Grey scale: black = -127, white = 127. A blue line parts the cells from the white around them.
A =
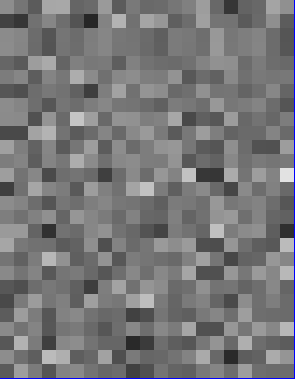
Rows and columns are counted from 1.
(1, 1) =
13
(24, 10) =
8
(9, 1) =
11
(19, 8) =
19
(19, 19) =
-25
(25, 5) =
8
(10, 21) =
-21
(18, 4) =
-15
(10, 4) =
51
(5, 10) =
1
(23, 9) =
-19
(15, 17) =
-8
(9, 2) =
10
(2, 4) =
6
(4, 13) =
-4
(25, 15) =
-8
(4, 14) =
-8
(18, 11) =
-9
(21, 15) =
17
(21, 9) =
35
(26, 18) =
-34
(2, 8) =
3
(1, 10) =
-6
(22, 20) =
-1
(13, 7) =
-21
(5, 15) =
3
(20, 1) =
9
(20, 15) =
-47
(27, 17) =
-18
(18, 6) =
-29
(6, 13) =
19
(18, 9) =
3
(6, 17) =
9
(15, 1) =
12
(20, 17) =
23
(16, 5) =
-26
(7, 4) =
-7

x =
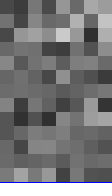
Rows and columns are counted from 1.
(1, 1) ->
-55
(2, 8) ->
67
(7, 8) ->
-8
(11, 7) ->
-32
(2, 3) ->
6
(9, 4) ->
-79
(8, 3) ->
-9
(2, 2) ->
-58
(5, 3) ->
-13
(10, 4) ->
-9
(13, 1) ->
-5
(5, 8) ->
-21
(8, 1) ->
3
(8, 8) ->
-75
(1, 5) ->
22
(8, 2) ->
-66
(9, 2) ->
-78
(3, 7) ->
-80
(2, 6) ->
49
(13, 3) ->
-6
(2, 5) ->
-17
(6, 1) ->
-25
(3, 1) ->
-55
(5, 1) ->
7
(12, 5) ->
-36
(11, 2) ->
-57
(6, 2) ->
-15
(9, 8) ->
37
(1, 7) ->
40
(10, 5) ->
-1
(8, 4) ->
-30

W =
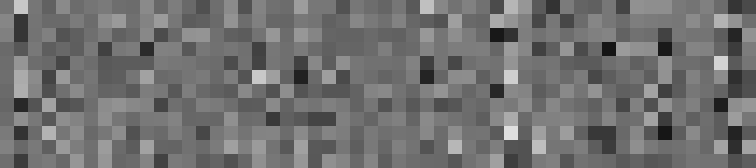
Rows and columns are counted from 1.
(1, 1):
-11
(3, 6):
-32
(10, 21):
-19
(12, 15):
-35
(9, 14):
-24
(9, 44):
5
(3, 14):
18
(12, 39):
-5
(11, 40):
-10
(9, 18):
-20
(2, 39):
-56
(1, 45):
-59
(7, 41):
9
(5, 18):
-14
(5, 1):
-18
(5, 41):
-31
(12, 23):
-39
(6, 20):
31
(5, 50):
-17
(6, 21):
-29
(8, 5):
-48
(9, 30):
-26
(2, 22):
-7
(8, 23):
-11
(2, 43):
6
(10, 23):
-17
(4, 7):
-6
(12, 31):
-21
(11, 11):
34
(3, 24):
-26
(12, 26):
-22
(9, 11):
-6
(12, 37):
-65
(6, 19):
72
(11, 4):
-32
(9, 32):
-5
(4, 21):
-16
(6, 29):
-20
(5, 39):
-13

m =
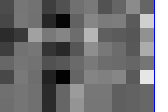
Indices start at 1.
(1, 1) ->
-51
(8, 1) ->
-17
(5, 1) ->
-24
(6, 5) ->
-125
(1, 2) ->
-9
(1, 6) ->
-15
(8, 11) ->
-24
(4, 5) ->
-87
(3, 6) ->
-18
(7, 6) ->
27
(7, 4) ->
-85
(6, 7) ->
4
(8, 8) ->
-9
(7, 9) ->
-32
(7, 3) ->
-15
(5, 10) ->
-25
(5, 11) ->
-10
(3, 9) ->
-36
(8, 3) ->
-15
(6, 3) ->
-17
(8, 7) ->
-9
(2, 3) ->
-14
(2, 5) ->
-121
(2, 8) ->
-4
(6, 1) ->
-55
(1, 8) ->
-45

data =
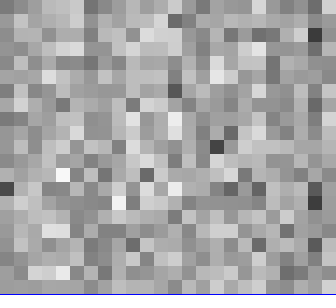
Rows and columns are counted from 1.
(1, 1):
-4
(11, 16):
-59
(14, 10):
20
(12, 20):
19
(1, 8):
9
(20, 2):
11
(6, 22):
26
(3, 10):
17
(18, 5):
36
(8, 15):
38
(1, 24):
80
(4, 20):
22
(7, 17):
16
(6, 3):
39
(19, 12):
64
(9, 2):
4
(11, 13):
17
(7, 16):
30
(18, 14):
16
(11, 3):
14
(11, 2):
61
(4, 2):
14
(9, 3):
38
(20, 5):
106
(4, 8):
20
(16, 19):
67
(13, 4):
55
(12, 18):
52
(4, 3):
39
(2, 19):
55
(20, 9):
48
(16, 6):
9
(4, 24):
54
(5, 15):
13
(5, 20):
-11
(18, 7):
-4
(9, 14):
41
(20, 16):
60
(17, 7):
44
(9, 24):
84

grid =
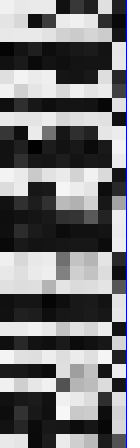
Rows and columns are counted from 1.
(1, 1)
112
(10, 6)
-80
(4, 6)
-103
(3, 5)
81
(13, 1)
115
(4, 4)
-114
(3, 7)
85
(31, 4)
-103
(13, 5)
106
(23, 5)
-104
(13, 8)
90
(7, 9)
-63
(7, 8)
107
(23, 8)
-104
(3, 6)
75
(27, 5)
95
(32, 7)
58
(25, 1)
-112
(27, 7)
64
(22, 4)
-122
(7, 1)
113
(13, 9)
-106
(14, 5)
117
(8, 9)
97
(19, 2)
88
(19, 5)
-15
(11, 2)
-95
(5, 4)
-108
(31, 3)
-116
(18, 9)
110
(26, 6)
108
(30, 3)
-103
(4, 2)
-108
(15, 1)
-110
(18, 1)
-118
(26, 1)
116
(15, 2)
-79
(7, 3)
101

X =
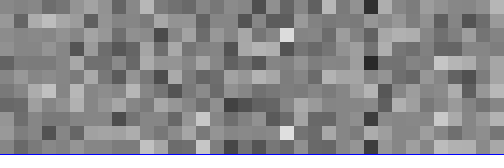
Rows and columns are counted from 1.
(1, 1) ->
8
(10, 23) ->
-20
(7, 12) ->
-10
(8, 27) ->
10
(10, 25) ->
6
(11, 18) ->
-12
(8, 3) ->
31
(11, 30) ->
31
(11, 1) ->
6
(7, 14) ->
-6
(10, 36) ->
-9
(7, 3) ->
44
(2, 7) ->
-32
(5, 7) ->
-15
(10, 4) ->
-45
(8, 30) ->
31
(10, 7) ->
33
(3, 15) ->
-19
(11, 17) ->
-56
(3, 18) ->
39
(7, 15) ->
11
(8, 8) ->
20
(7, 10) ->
54
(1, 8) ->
18
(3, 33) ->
0
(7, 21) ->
-1
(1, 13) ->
-14
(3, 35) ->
-11
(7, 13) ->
-43
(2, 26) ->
-5
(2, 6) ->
28
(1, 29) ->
6
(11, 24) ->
-24
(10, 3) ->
6
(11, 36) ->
40
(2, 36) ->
26
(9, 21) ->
-19
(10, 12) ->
-8

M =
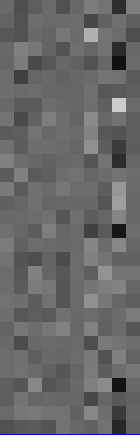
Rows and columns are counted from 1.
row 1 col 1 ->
-22
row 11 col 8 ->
-34
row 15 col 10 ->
-23
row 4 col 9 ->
-85
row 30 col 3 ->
-6
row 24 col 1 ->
-27
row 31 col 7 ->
-29
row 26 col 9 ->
1
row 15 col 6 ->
-24
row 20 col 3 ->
1
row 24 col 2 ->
-9
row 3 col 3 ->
-22
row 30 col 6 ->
-30
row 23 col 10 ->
-4
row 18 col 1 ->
-3
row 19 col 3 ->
-49
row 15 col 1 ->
-31
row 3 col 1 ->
-40
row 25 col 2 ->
-52
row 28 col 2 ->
-41
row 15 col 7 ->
-24
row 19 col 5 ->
-51
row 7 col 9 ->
-38
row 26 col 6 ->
-19
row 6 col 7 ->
-21
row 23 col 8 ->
-28
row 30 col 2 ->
-8
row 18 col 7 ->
5
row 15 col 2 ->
-24
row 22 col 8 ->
-8
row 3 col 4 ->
-27
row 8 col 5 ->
-23
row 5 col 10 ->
-20
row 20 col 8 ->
19
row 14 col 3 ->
-15
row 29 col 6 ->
-25
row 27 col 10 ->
-8

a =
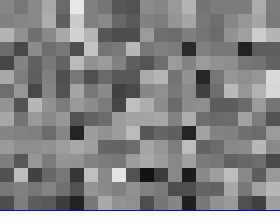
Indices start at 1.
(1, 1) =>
6
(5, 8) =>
26
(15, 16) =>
19
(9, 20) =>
-44
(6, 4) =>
0
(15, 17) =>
25
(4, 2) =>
-55
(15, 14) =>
-95
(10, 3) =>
0
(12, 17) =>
-30
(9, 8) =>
-19
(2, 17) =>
7
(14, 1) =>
-7
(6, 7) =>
-47
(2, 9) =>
-23
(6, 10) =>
-40
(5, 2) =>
3
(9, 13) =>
2
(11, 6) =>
40
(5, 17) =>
14
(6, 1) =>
41
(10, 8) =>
18
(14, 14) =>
-48
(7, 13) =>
-7
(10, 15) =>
34
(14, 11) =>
2
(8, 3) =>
55
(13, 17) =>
60
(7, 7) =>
-9
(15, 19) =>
-62
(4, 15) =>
0
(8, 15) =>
14
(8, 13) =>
-22
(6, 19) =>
23
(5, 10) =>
-32
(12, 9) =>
-8
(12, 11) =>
41
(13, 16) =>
30
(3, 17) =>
18
